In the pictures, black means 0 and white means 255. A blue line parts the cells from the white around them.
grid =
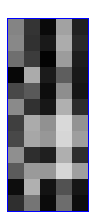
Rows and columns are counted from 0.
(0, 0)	132
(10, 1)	176
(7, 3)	214
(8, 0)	143
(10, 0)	13
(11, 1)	117
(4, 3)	142
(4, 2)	13
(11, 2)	11
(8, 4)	45
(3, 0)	7
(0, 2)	10
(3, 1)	171
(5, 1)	49
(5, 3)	176
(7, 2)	151
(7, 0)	72
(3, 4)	25

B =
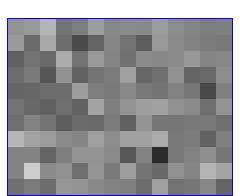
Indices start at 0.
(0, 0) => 147
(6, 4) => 107
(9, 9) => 104
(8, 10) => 120
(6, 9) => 118
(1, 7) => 114
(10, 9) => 159
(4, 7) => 137
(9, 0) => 131
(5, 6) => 127
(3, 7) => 159
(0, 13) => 127
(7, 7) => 161
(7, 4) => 132
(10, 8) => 108
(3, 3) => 146
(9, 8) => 116
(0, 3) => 114
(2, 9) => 136
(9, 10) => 144
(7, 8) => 160
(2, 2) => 105
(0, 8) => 137
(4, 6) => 122
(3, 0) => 109
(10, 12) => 135
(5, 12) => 110
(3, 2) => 86
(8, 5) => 147
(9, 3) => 145
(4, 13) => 128
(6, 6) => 124
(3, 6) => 123
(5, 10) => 145
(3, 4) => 98
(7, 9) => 171
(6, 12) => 120
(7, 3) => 138

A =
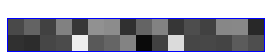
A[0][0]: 73
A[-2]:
[73, 99, 65, 129, 55, 145, 140, 48, 100, 130, 54, 77, 65, 135, 136, 40]
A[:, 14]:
[136, 91]
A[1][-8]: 10
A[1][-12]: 238
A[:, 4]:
[55, 238]
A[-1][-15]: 44

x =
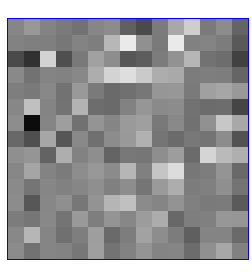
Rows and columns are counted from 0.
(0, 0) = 134
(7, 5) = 112
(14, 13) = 167
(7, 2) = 166
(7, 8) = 177
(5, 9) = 138
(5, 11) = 114
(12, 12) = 128
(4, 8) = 119
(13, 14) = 106
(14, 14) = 129
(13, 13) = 132
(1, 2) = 127
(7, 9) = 117
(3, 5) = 173
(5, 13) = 109
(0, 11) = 206
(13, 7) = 125
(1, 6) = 183
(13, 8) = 162
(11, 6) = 181
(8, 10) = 157
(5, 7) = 130
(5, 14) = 69
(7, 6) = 140
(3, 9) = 173
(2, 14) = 65
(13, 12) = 132
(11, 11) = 128
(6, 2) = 133
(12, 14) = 150
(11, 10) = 147
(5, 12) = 108
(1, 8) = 144
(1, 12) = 132
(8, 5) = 142
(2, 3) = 79

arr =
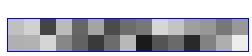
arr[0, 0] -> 192
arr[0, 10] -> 196
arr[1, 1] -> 178
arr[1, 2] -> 213
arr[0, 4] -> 102
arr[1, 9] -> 84
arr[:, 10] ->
[196, 106]
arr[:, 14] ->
[152, 237]
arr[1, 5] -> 58

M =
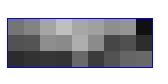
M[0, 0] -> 117
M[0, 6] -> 142
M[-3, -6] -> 191
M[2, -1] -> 104
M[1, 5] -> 139
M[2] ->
[44, 50, 54, 52, 105, 59, 82, 101, 104]
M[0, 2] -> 165

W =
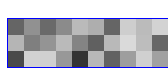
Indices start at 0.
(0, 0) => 101
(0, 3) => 139
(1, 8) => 189
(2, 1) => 210
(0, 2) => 106
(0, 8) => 187
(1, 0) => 181
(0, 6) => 101

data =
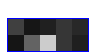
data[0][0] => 64
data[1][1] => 99
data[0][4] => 40
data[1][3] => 54

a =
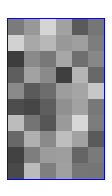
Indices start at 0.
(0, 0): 123
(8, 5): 122
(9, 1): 187
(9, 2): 127
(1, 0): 210
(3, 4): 181
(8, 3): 158
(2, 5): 135
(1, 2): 184
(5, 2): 94
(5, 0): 77
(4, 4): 165
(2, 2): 120
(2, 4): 111
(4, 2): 109
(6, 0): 188
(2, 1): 138
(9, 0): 73

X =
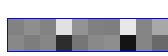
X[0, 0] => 130
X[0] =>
[130, 142, 131, 225, 147, 128, 126, 232, 133, 168]
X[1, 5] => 137

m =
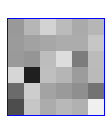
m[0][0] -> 153
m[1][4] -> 172
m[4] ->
[107, 205, 163, 154, 143, 115]
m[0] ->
[153, 182, 211, 187, 170, 182]
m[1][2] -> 167
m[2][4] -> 124
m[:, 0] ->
[153, 155, 154, 214, 107, 77]
